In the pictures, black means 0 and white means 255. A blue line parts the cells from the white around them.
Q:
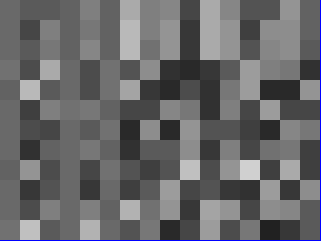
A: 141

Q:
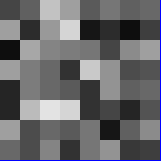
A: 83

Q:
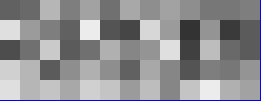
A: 91

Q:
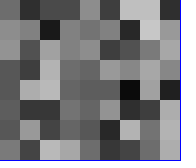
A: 173

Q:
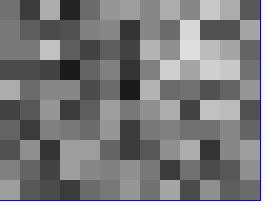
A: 157
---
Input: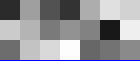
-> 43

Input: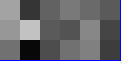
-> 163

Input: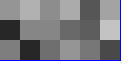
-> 149

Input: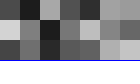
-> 75

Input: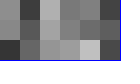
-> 142

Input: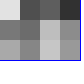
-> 226

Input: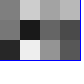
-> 127

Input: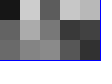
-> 22

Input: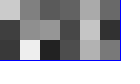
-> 203

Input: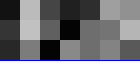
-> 18
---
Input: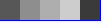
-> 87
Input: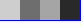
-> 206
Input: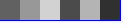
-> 97
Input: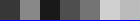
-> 55
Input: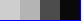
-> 206
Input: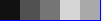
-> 17
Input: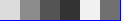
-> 220
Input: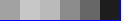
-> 162
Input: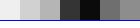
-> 239
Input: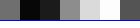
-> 111
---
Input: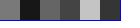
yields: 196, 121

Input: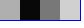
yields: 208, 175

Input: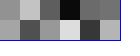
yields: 221, 195

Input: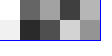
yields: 255, 241

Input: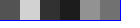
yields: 210, 146

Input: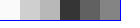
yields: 250, 207

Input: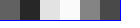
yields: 250, 227

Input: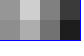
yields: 207, 173
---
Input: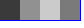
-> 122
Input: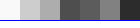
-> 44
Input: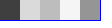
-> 149
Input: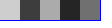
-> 112
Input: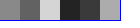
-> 172
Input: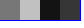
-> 54
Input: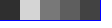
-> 66
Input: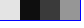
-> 150
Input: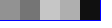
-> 16
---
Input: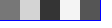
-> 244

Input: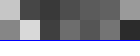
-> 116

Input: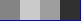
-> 158

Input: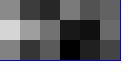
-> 32

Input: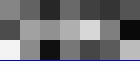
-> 91

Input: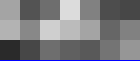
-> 116

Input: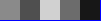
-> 108
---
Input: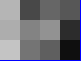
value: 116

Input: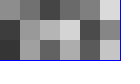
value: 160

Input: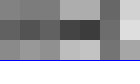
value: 152

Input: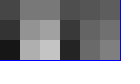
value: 175

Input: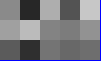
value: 47

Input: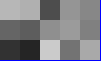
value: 37
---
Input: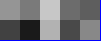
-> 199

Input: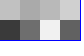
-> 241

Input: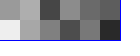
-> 238

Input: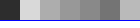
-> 217

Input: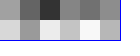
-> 248

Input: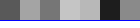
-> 197

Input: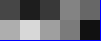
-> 216

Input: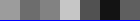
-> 198

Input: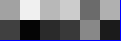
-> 240

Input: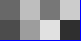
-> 225
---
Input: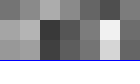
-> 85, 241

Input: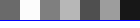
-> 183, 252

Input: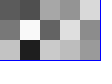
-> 99, 249

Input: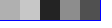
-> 35, 199

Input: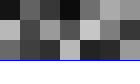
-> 82, 198

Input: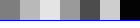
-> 154, 228
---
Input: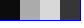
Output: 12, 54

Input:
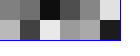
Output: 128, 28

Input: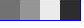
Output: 114, 45

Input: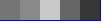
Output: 117, 55

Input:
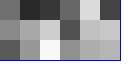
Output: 111, 181

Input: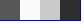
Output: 87, 46
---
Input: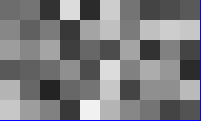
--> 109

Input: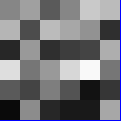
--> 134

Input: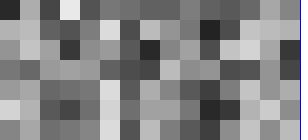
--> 41

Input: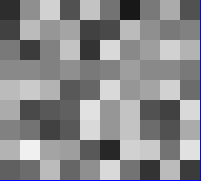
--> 45

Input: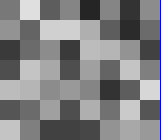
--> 120

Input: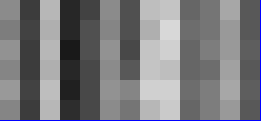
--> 139

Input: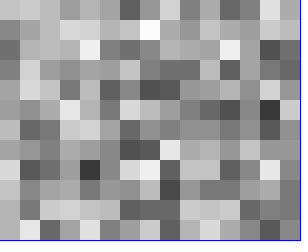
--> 195
